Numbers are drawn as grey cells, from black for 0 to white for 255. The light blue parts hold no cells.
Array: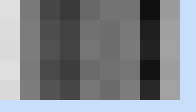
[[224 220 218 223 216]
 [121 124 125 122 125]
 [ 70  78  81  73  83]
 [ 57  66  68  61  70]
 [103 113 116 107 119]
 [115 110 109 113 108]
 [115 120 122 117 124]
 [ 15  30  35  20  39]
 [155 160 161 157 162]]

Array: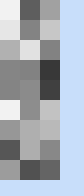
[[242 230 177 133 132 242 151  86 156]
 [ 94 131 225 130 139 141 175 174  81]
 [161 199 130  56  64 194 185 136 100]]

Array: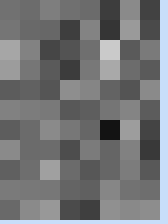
[[113 117 166 156  92 129  93 138  96 122 105]
 [108 105 130 118  97 124 107 107 110 120 138]
 [126 103  70  90  85 121 138 108 160 119 152]
 [112  62  83  60 142  88 119  77 107 100  75]
 [107 131 111 120 133  94 102 123  87  96  63]
 [ 61  53 202 169  99 117  19 101 102 134 144]
 [138 154  90 108  84 132 157 129 124 114 137]
 [ 66  74 122  90 138  92  68  57  88 110 141]]

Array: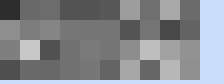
[[ 45 142 127  79]
 [105 125 199 106]
 [108 133  81 104]
 [ 83 119 114 113]
 [ 83 117 122 119]
 [ 88 117 117 100]
 [157  84 141 167]
 [111 116 190 102]
 [168  72 162 183]
 [107  99 146 144]]

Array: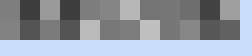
[[127 130]
 [ 62  84]
 [154 123]
 [ 62  84]
 [125 186]
 [133 120]
 [183 124]
 [116 192]
 [119 119]
 [110 135]
 [ 67  88]
 [159  97]]

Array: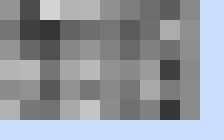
[[149 117 148 180 140 177]
 [ 76  63 104 184 145 120]
 [212  53  80 117  88 115]
 [180  98 134 166 145 168]
 [182 111 149 185 119 195]
 [144 118 130 146 137 140]
 [125  92 105 138 118 112]
 [109 111 129 155 169 129]
 [ 93 172 113  63 123  55]
 [136 144 141 137 139 139]]
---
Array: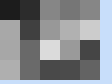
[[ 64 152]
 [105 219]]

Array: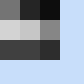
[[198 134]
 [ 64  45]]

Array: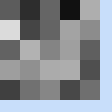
[[ 69 100]
 [178 132]]

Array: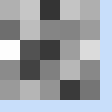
[[189 133]
 [ 82  57]]

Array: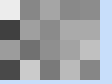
[[159 139]
 [113 143]]

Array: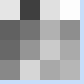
[[115 177]
 [149 202]]
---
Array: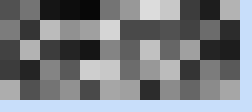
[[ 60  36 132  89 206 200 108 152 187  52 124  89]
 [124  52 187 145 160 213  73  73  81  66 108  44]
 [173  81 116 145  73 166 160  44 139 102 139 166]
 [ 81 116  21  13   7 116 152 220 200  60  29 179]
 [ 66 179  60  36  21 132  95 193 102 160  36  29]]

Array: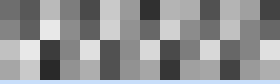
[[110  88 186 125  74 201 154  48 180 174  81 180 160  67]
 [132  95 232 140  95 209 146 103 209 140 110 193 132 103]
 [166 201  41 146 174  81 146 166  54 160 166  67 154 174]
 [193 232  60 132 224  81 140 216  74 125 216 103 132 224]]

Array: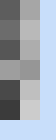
[[158 150]
 [ 93 166]
 [ 86 173]
 [108 185]
 [ 73 191]
 [ 59 204]]

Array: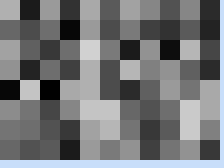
[[176  27 154  50 169  90 162 134  82 134  43]
 [146  35 110  64 176  76 182 128 146  96  43]
 [103  76 110   7 154  76 122  64  50  90  35]
 [103  82  90  27 154 122 146  64 116 146  56]
 [162  96  56 110 209 122  27 146  13 182  70]
 [116 110  82  56 162 182 116  56  90 202 128]
 [140 116  70 134 196 196 103  82 110 202 169]
 [  7 196   1 169 176  76  43  96 154 116 169]]

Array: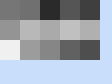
[[118 112  42  85  63]
 [240 156 134  97  78]
 [148 184 170 192 176]]

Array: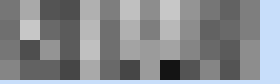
[[118  78 148  91 192 111 163 155 163 133 105  91 141]
 [133  98  98  70 169 105  70 155  20  84 133  84 141]
 [118 169  84  78 176 126 192 141 199 148 118  98 126]
 [111 199 105  91 184 111 176 126 184 141  98 105 126]]
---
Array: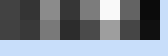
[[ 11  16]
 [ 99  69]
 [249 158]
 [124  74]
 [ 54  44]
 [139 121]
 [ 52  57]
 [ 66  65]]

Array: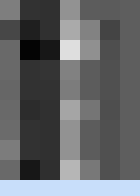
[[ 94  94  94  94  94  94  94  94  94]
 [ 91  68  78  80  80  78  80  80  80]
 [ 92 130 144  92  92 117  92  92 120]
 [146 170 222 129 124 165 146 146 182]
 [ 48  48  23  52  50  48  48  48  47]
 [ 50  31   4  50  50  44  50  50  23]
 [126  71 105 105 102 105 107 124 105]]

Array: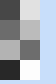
[[225 187 109 253]
 [ 71 108 179  40]]

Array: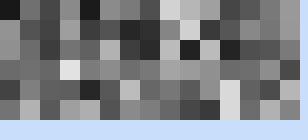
[[153 152 122  74 182 131]
 [121 118  85 141  76 177]
 [ 87 136  79 110  97 108]
 [ 70  86  36 107 217 217]
 [160  58 187 144 143  58]
 [182 208  34 155  90  71]
 [210 133 187 164 119 103]
 [ 79  48  43 120 103 125]
 [122  39  62 110 188 138]
 [139  83 178 140  88  83]
 [ 27  61  97 123  39 174]
 [138 158 115 226  94 159]
 [ 71  67  61 103  96  89]
 [112  83 108 112 127 178]
 [ 24 147 144 107  67 115]]

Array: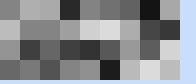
[[168  56 212 188]
 [ 20  70  93 219]
 [ 98 173 153 186]
 [113 219  88  28]
 [131 208  51 144]
 [ 41 159  64 132]
 [170 132 102  83]
 [175 132  63 121]
 [132 188 148 104]]

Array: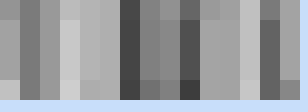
[[163 163 163 163 135]
 [122  99  99  99  99]
 [192 192 192 192 198]
 [160 163 163 163 163]
 [154 164 164 164 164]
 [102  80  80  80  61]
 [145 136 136 136 128]
 [130 128 128 128 113]
 [ 72  69  69  69  66]
 [175 175 175 175 175]
 [180 180 180 180 173]
 [187 200 200 200 206]
 [153 153 153 153 153]
 [123 122 122 122 122]
 [148 162 162 162 193]]

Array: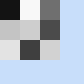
[[111  75 210]
 [248 206  63]
 [ 19 196 227]]
